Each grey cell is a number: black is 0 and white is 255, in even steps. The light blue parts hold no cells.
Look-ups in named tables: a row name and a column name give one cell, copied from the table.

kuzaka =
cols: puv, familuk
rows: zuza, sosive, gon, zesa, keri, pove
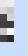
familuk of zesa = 60
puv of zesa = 64
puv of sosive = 215
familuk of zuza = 236
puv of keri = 199
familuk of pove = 42
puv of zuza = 231
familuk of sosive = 197
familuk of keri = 248
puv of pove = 64
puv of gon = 72
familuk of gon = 213
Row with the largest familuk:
keri

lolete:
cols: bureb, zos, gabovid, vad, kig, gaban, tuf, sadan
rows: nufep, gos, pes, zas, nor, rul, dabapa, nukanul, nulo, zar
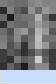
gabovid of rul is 137
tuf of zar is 135
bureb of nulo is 61
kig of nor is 101
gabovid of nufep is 109
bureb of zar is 48
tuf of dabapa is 151

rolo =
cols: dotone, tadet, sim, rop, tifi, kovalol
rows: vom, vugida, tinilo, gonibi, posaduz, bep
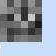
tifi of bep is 111
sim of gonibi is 113
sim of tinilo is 165
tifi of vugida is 122
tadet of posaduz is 57
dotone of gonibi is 107
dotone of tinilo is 90
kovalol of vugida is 123
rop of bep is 124
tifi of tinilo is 199
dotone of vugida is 151
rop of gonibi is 156
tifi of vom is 145
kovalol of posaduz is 73
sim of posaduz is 71

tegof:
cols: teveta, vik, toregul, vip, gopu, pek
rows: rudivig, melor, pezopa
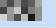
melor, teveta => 67
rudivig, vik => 77
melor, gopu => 125
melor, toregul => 197
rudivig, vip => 75
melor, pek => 145
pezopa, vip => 189
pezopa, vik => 149
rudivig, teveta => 124
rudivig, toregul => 141
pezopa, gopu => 25

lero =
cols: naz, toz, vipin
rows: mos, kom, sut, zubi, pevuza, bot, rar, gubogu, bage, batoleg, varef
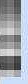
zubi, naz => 165
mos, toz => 113
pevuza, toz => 206
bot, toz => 137
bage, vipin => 73
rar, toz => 165
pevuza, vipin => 176
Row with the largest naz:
gubogu

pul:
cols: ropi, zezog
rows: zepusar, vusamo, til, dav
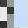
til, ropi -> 233
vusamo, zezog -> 54
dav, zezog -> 158
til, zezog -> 153
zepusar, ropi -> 63
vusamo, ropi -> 232
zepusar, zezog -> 152
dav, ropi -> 49

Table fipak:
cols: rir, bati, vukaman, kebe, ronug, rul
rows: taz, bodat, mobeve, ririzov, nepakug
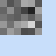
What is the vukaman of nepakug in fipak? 134
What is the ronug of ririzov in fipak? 213
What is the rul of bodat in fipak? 163
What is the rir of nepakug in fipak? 112
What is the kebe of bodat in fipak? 67
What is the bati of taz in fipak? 84
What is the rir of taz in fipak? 134
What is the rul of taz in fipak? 87
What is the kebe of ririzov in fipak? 171
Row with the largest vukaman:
ririzov

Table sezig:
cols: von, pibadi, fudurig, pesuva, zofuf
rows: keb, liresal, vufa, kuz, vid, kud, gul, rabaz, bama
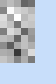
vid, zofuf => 156
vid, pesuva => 102
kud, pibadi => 179
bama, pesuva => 174
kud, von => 189
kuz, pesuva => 202
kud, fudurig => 101
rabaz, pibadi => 167
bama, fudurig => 132
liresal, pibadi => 250
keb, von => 172
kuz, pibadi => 193
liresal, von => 134
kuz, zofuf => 196
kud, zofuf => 148
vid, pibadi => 219
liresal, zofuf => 185

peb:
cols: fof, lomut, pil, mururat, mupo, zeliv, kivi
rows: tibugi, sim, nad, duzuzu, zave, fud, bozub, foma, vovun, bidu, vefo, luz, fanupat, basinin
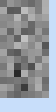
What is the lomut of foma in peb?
100
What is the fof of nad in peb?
141
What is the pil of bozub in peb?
177
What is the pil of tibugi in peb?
135
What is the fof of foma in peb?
163
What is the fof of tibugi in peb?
112
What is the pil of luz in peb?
121
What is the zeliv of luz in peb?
165
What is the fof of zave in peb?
155

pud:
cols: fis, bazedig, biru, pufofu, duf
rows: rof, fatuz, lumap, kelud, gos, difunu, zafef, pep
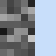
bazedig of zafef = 81
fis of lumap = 165
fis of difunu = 103
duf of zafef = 76
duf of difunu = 196
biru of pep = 86
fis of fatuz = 115
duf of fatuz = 166
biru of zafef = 82
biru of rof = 88
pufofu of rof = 112
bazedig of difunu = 155
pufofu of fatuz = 136
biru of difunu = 140
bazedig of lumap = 149
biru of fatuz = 79
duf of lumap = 124
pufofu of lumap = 63
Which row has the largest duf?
difunu

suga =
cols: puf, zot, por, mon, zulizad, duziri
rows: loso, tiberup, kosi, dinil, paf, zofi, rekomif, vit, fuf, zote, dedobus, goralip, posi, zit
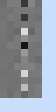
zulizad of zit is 119
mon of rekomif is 21
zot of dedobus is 114
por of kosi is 118
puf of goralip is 116
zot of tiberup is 114

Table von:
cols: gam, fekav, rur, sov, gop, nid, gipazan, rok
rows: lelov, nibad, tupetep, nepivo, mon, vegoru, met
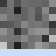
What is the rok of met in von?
115
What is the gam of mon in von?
144
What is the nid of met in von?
155
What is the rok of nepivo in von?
55
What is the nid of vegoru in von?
119
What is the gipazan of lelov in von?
99
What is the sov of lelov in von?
110
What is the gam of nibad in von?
105
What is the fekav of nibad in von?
113
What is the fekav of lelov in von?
114
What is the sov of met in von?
100
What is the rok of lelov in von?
139

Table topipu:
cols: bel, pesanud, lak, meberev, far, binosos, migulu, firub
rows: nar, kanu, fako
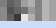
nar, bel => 125
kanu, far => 153
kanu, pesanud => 82
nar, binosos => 130
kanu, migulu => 181
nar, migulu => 181
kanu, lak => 99
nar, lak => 111

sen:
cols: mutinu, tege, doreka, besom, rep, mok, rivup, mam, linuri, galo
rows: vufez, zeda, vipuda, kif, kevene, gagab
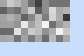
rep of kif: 163
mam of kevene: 174
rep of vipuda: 135
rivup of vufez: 141
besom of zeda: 158
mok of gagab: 165
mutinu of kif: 159
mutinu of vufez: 165
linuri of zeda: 168
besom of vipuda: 100
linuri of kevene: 243
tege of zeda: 129
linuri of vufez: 115
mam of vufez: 115
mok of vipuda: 187
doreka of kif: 148

